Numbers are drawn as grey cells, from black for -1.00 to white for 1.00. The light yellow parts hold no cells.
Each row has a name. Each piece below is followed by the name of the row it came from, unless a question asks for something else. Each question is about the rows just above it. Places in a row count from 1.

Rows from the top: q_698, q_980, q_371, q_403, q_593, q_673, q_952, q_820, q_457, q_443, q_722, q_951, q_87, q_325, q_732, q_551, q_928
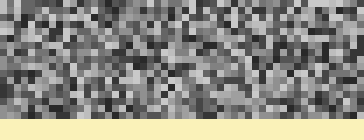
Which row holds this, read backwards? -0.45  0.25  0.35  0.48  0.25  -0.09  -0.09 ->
q_443
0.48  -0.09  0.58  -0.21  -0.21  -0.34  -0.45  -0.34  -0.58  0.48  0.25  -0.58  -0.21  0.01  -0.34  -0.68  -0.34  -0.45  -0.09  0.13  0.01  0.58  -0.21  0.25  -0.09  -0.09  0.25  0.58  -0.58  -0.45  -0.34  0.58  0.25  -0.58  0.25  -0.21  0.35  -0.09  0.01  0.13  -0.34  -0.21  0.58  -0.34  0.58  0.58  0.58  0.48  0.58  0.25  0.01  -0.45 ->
q_698
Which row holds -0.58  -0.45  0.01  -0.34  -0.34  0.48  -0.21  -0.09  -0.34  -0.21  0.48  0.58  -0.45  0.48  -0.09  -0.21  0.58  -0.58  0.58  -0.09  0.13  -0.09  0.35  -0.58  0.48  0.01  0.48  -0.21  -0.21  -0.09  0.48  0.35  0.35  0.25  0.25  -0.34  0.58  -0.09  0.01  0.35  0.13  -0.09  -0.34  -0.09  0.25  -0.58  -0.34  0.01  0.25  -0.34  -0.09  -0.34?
q_325
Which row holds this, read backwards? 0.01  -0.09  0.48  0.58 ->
q_951
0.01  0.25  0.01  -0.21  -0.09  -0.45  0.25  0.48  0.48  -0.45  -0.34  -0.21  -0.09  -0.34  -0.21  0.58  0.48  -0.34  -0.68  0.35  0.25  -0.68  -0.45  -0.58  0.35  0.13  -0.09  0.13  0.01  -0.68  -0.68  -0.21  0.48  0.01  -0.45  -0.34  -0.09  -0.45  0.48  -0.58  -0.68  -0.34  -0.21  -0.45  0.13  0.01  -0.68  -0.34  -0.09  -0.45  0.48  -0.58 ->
q_952
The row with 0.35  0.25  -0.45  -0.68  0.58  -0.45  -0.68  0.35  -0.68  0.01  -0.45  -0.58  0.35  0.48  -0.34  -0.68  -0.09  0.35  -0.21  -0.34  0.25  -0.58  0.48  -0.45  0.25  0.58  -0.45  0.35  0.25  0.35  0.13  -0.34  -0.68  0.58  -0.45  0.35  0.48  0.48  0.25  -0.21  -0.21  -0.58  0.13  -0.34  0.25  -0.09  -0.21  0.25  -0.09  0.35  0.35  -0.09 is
q_403

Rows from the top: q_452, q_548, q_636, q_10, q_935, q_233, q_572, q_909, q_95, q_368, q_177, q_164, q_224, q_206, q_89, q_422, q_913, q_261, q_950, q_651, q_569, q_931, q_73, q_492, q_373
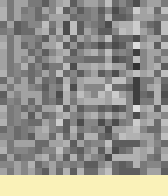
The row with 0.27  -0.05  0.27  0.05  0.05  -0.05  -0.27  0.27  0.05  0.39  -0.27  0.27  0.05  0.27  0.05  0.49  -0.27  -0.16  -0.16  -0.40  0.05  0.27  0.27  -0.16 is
q_233
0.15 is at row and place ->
q_572, 11

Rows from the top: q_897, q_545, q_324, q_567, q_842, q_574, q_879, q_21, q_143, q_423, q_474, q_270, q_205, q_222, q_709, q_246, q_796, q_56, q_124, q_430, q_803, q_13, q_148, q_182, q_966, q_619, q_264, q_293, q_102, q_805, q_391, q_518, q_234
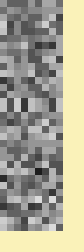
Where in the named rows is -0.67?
q_619, 1
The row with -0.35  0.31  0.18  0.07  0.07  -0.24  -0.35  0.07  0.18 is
q_222
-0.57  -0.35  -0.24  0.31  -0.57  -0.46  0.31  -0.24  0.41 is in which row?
q_805
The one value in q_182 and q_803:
0.07
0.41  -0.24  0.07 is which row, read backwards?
q_619
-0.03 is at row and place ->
q_574, 6
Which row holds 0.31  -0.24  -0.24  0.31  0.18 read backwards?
q_423

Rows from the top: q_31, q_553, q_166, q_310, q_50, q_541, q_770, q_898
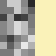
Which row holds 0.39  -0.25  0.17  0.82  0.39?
q_770
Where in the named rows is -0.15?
q_541, 1

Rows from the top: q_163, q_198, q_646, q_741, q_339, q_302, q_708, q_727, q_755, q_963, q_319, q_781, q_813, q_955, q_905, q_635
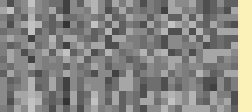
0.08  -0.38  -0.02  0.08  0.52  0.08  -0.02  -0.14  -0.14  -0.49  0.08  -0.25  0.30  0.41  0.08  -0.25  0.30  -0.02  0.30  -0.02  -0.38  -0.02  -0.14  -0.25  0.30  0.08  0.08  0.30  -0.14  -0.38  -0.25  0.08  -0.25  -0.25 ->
q_163
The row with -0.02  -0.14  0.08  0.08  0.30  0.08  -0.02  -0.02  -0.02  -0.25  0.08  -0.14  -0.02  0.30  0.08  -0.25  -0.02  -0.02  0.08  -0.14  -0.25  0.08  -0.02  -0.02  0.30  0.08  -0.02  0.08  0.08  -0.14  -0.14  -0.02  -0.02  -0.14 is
q_963
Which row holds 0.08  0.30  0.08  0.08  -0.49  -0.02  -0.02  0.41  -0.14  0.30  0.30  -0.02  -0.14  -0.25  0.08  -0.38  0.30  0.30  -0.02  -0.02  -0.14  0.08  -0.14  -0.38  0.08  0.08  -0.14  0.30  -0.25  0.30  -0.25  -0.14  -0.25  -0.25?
q_302
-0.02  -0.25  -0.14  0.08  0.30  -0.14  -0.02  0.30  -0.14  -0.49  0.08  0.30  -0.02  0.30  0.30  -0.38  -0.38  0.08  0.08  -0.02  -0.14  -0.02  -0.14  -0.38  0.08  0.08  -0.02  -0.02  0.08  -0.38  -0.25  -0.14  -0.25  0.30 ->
q_708
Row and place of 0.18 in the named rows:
q_813, 13

